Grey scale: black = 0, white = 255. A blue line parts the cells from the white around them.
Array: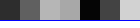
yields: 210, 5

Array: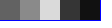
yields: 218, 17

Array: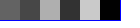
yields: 202, 1

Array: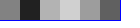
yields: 208, 33

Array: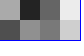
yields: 236, 35

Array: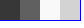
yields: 249, 55

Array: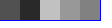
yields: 193, 41

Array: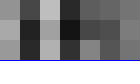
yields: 190, 20

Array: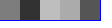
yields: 190, 50
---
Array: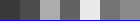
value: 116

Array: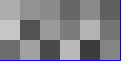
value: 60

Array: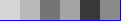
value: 56

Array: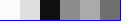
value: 170

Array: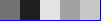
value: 162

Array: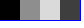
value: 218
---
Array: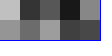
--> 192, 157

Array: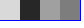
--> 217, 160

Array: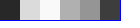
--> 249, 219

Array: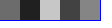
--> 199, 133

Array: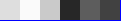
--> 250, 222

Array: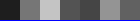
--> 196, 148

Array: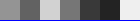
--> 239, 210
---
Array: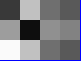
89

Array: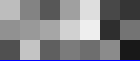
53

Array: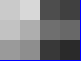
64

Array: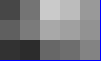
153

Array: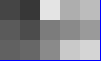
188

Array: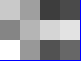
74

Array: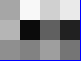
234
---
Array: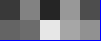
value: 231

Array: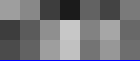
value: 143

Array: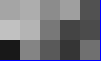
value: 120

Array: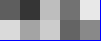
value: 204

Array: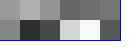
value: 72

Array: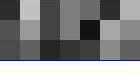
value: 67

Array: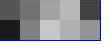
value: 198
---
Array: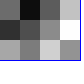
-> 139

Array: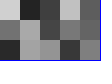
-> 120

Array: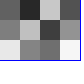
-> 62

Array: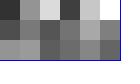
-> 168

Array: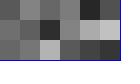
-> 171

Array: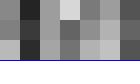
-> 178

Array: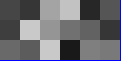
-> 98

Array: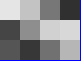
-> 209

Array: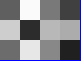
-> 184

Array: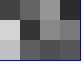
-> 136
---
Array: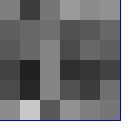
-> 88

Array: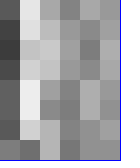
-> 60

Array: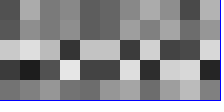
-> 201

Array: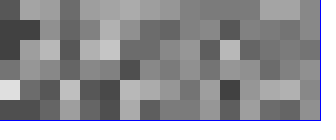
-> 65

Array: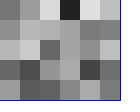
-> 183

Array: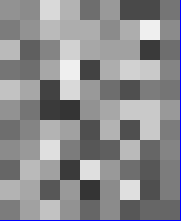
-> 186

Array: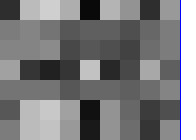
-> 132

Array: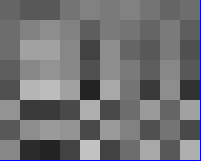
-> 109

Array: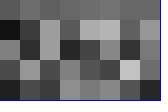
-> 128
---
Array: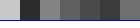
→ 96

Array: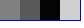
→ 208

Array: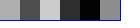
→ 46

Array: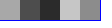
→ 198

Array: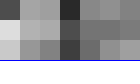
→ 41

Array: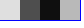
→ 185

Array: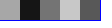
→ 200

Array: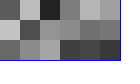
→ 125

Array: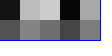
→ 5
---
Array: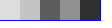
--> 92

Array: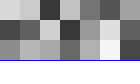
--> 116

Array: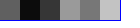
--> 154

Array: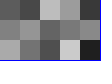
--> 189

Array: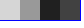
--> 153

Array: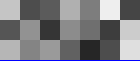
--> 125
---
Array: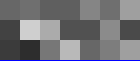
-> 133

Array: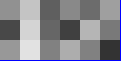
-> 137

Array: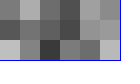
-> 80

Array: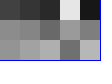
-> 41

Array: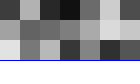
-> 107

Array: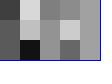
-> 127

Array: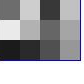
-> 206

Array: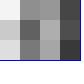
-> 143

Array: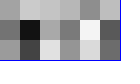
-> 183

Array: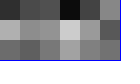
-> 12
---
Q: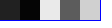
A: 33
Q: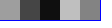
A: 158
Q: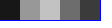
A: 23
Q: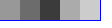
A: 152
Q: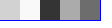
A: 210
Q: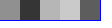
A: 144
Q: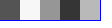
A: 84
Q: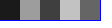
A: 26
